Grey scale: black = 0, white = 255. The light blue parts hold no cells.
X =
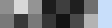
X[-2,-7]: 143
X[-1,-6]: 56
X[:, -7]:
[143, 121]
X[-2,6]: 110
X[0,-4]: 29

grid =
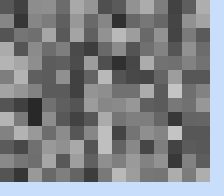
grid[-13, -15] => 87
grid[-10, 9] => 84
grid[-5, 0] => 180
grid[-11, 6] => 96
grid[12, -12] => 105
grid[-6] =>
[84, 64, 40, 113, 95, 84, 156, 135, 138, 151, 95, 91, 120, 113, 151]
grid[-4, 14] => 87
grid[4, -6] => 71
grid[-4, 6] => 135
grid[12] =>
[84, 54, 153, 105, 127, 100, 61, 121, 185, 157, 119, 117, 173, 124, 174]
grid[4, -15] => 180
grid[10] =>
[91, 72, 112, 153, 144, 169, 84, 191, 99, 136, 70, 126, 67, 91, 88]
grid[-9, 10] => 172
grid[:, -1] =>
[174, 163, 90, 108, 114, 87, 130, 151, 101, 87, 88, 93, 174]
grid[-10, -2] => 145
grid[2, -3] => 68
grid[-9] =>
[180, 167, 142, 92, 95, 76, 156, 79, 48, 71, 172, 114, 112, 130, 114]
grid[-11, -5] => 105
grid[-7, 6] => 148
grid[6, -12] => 91
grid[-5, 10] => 126
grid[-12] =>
[134, 54, 134, 124, 95, 152, 105, 134, 48, 103, 119, 103, 69, 145, 163]
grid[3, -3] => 85
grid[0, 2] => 141
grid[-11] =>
[84, 117, 111, 166, 89, 164, 96, 146, 185, 157, 105, 146, 68, 123, 90]
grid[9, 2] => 153
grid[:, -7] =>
[90, 48, 185, 140, 48, 84, 113, 138, 117, 68, 99, 127, 185]
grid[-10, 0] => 171
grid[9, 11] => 132
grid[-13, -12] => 143

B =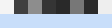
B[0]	244
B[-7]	63
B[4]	41

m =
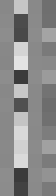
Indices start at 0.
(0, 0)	136
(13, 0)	140
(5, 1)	59
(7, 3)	109
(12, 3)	147
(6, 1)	200
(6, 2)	137
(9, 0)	136
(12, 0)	141
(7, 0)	138
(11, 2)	137
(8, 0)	136
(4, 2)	138
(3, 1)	212
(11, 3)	123
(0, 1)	198

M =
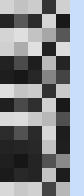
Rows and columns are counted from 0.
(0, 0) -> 211
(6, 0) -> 222
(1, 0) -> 37
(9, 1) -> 82
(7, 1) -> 74
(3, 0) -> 208
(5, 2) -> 39
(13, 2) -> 208
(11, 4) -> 138
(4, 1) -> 75
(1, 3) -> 213
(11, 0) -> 31
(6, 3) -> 49
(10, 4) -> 31
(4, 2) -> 30
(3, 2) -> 224
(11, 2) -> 36
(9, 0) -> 44
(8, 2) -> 201
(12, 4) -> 29
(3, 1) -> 172
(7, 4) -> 25
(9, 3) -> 215

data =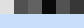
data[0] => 224
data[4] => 82
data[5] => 55

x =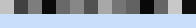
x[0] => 194
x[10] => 8
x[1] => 65
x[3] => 10

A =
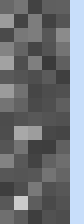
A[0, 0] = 104
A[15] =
[111, 92, 62, 81, 77]
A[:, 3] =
[95, 66, 87, 84, 58, 91, 77, 79, 84, 72, 62, 98, 116, 81, 73, 81]
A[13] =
[62, 78, 121, 81, 87]
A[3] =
[131, 100, 69, 84, 116]
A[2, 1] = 120
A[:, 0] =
[104, 155, 74, 131, 162, 90, 155, 116, 76, 77, 85, 131, 87, 62, 88, 111]
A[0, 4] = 96
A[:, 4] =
[96, 85, 139, 116, 95, 63, 80, 95, 81, 69, 96, 110, 101, 87, 82, 77]
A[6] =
[155, 113, 70, 77, 80]
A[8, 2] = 88
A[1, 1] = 68
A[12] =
[87, 85, 87, 116, 101]
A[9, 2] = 157

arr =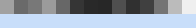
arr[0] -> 161
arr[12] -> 187
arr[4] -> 103
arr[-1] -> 239
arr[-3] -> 116

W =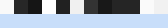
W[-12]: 249
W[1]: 39
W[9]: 37
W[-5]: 24

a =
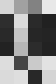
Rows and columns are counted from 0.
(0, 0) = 214
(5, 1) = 222
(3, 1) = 182
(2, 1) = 197
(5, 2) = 40
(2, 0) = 41
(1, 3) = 33
